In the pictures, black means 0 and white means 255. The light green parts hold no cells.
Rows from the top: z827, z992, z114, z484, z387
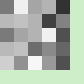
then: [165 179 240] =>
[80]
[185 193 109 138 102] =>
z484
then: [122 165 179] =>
[240]

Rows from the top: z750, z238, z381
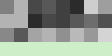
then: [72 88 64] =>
[43]
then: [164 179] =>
[144]
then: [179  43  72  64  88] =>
[109]
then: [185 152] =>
[212]
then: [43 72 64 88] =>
[109]
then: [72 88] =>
[64]

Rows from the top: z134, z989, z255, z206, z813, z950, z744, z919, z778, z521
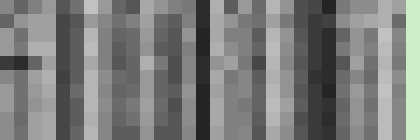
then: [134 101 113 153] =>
[101]
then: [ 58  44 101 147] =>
[121]
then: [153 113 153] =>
[168]
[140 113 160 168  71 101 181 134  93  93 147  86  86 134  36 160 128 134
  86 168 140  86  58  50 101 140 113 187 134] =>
z521
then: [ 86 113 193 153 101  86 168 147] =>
[128]
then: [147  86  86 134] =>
[36]
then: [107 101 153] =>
[101]

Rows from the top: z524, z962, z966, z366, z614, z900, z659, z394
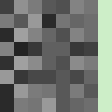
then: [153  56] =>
[72]
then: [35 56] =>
[96]
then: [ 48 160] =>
[139]
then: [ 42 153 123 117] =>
[88]
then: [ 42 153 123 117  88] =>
[123]
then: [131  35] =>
[56]

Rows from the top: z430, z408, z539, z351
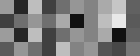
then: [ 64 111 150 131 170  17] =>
[97]
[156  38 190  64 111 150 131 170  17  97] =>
z539
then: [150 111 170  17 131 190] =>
[232]

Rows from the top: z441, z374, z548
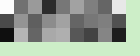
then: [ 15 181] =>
[101]
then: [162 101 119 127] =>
[81]

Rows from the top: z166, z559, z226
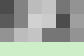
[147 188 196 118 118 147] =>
z226
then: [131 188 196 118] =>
[147]
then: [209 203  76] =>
[159]

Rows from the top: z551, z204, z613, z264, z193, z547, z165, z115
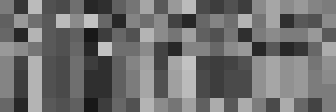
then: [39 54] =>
[103]
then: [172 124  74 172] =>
[103]
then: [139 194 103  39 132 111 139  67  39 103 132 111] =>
[180]
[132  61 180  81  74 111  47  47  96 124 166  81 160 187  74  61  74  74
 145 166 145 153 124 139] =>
z547
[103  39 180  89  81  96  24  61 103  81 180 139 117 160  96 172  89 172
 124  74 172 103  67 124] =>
z115

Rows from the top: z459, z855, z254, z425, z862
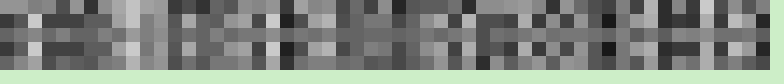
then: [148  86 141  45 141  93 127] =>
[148]
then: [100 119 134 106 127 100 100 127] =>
[112]
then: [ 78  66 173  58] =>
[141]
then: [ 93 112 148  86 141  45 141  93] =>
[127]

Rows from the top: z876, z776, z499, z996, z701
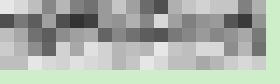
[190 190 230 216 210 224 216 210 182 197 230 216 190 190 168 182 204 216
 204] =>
z701
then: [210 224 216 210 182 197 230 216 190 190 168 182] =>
[204]
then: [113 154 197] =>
[160]
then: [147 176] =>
[135]
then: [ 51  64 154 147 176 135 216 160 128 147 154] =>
[85]
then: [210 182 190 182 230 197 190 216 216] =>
[141]

